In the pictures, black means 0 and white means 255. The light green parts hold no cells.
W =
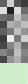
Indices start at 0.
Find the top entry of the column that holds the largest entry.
207
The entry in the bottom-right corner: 121
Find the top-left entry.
96
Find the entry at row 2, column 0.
108
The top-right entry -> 59
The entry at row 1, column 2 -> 221
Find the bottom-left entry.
71
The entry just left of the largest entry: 59
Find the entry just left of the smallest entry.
221

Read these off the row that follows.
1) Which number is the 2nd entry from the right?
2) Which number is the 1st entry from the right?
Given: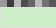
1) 114
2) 88

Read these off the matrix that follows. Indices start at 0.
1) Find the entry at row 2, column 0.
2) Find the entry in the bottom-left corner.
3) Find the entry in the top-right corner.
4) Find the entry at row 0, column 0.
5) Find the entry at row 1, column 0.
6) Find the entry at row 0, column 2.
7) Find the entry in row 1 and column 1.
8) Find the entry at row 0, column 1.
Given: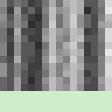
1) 144
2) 101
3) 218
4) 144
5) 129
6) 116
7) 62
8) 87
